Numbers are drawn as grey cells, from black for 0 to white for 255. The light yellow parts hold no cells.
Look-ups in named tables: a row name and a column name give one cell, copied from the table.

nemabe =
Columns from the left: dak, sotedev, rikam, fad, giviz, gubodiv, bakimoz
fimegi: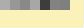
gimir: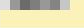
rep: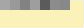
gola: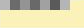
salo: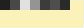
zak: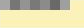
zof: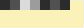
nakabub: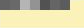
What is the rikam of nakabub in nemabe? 181
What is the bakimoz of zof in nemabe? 43
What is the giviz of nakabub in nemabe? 82
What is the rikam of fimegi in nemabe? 137
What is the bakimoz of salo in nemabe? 42
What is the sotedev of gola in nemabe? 107

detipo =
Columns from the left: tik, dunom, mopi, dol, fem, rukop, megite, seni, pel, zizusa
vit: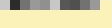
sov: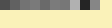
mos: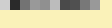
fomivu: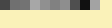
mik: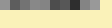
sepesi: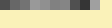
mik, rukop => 77
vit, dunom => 44
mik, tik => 147
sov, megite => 119
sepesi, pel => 53
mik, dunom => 93
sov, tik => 78
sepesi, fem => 144
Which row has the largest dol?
fomivu

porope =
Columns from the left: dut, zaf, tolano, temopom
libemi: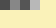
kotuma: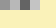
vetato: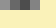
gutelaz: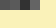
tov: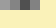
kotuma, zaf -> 184
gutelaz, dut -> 83
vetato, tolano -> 77
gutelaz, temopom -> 100
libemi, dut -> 76
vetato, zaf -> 104
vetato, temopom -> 131
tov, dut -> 156
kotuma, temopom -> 196
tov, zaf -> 132
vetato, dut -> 145
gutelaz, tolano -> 50
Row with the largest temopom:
kotuma

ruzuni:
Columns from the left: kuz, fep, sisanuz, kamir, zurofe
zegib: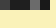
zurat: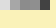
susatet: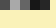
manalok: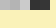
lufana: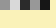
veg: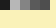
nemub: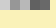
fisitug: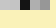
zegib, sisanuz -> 31
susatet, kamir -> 23
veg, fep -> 183
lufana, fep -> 217
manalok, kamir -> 51
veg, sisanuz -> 132
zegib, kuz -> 63
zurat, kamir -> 143
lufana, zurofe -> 22
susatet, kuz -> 77

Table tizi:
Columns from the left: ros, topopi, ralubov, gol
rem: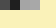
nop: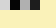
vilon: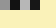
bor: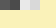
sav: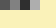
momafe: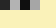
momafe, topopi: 179
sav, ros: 85
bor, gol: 217
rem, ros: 75
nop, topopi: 5
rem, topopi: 31
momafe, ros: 38
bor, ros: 88
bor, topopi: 75
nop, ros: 213
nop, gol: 29
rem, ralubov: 165
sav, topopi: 129
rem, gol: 168
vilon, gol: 23
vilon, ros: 148
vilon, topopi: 18
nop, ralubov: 176
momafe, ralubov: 15

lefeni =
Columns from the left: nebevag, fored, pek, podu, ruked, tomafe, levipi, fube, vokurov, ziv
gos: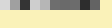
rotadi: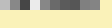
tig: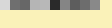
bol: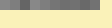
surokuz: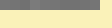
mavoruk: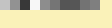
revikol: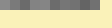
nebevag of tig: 216
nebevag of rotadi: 189
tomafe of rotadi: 106
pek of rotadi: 70
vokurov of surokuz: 115
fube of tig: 93
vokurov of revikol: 100
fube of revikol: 114
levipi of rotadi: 91
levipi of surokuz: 114
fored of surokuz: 116
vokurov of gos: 45
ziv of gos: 99
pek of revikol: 107
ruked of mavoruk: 141
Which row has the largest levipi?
tig

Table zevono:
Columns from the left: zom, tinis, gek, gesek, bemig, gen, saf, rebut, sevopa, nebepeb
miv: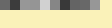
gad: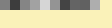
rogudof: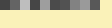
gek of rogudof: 190
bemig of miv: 209
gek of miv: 151
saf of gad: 68
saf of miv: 57
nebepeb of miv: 151
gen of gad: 148
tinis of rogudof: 100
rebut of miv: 100
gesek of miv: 149
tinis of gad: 61
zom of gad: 127
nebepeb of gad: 174
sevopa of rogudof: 154
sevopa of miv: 104
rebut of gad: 100
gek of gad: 133
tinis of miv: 60

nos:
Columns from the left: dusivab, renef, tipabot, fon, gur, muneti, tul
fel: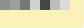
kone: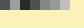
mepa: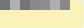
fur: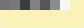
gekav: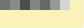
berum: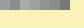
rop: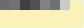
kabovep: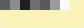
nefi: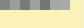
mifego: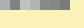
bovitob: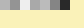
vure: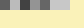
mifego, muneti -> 135
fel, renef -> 157
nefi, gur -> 117
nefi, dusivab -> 132
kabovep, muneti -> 155
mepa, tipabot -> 116
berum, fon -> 159
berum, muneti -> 141
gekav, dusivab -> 115
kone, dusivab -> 81
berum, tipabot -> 171
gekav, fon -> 132
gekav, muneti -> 151
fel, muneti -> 189
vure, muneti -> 199
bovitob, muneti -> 133
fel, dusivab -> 143
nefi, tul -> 169
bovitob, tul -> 41

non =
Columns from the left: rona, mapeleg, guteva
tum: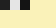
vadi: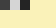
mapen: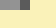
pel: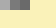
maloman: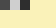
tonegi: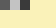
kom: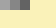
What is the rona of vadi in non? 63
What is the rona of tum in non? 32
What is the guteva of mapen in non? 91
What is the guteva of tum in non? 20
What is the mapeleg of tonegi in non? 195
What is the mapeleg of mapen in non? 147
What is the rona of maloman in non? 73
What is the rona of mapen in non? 145
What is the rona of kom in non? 163
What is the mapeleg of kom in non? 134
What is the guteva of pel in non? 106
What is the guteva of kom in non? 99
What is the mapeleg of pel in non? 122
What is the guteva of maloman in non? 46
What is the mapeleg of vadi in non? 213
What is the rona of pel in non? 171
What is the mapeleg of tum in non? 229
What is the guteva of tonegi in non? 58
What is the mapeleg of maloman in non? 207

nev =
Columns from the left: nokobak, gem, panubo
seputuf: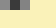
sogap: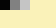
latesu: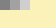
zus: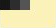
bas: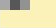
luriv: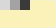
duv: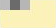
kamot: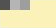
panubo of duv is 182
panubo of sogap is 197
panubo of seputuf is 131
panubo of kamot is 158
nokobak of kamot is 82
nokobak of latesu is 129
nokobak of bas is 168
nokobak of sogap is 4
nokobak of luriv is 216
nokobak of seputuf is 138
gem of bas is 87
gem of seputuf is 58
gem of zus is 45

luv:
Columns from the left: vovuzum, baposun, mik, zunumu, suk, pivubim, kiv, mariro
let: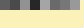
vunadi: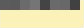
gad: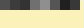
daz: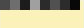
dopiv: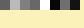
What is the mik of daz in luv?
28
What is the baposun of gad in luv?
60
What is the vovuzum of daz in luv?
73
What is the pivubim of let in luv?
106
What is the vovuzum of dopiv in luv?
96
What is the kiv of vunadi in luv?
104
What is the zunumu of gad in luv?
112
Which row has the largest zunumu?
daz

